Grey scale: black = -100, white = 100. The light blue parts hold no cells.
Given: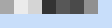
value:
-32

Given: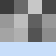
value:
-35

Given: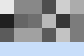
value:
-39

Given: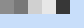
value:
10

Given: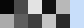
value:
-68

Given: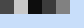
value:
-44
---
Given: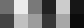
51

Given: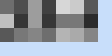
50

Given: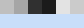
50

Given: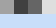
-21

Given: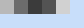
-15

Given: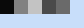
-17

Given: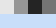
-9
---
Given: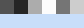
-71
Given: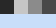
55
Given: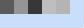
16
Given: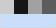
-83
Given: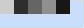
-64
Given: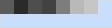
-67
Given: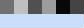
50
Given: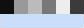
20
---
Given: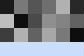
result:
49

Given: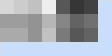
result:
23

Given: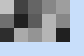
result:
-12

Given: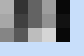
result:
31

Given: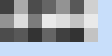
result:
15

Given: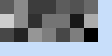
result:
61

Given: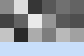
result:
-48

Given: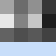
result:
81

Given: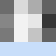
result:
5

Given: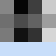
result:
-13
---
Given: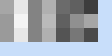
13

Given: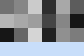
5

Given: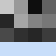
3

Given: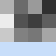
-52

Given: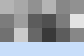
-3

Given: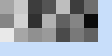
4
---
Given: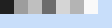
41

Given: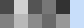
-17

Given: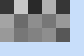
11

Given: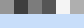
91

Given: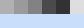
-61

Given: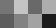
28

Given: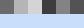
3

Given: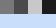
57

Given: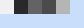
-41

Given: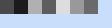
20
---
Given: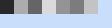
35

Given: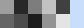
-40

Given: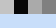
-95

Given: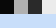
38

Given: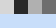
-69

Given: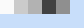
59

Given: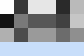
-40

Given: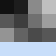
-22
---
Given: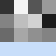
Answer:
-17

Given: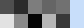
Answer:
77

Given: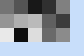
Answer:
83

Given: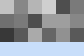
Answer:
-56

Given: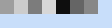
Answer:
24

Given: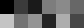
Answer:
54

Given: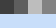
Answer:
-51

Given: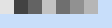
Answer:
78
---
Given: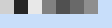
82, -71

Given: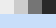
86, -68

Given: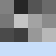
54, -70

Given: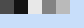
82, -85

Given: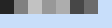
52, -72

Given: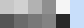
92, -69

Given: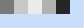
84, -70

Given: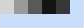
66, -84

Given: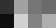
64, -89

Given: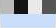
83, -85
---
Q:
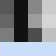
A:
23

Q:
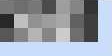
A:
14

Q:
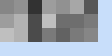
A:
-41

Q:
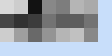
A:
-53

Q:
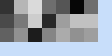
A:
61

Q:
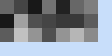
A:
-37
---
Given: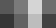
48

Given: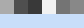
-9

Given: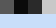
-67

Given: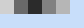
1

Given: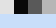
-30

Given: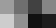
-87

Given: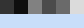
-17

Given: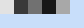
-82
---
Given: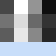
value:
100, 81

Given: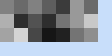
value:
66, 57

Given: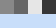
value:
80, 7

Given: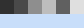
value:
75, 48

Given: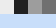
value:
85, 23

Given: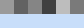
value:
48, 21

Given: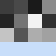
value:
90, 54

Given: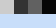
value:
60, -24

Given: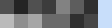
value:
47, 30
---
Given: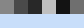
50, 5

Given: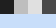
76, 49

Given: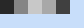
57, 32

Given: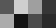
62, 35

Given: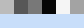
92, 47

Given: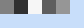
93, 18

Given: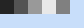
82, 20
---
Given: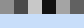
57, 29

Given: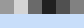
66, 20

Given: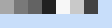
94, 58

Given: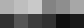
58, 49

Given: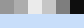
84, 55

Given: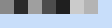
59, 41

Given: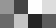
99, 73
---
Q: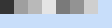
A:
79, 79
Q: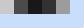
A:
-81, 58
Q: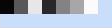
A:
-69, 97
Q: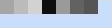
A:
-89, 65
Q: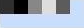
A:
6, 73
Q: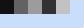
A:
22, 52
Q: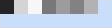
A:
-6, 94
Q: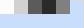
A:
-29, 98
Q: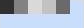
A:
70, 70
